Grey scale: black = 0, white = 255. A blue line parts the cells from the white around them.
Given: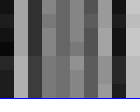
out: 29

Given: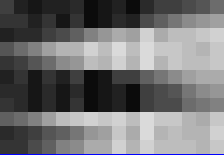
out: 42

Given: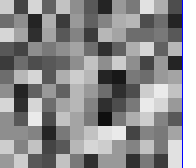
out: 205

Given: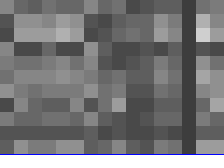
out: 83

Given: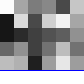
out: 103

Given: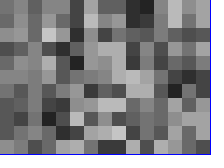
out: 87

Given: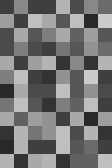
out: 41
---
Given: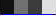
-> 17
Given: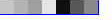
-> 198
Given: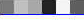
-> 122
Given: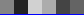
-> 132
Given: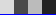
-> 219
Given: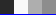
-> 41
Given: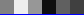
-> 129
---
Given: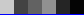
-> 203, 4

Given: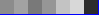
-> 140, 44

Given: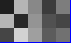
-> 31, 113

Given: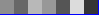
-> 142, 53

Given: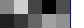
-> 133, 144

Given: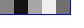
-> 133, 112

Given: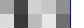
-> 165, 111
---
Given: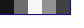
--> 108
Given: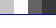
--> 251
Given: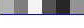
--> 126
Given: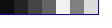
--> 35
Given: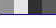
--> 230
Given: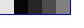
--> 7
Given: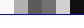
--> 176
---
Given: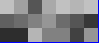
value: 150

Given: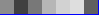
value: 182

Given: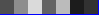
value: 99

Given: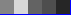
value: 99

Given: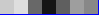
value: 21

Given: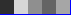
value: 143

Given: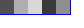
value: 216

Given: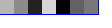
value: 214
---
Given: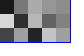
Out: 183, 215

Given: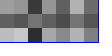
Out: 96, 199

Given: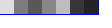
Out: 135, 222

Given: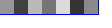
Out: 117, 219

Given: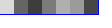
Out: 123, 218

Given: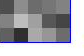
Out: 160, 189

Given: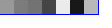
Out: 69, 235

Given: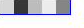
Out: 188, 236
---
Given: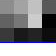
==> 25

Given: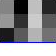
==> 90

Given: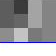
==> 195

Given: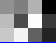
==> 244

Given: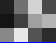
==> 232

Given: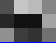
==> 61

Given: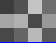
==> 101
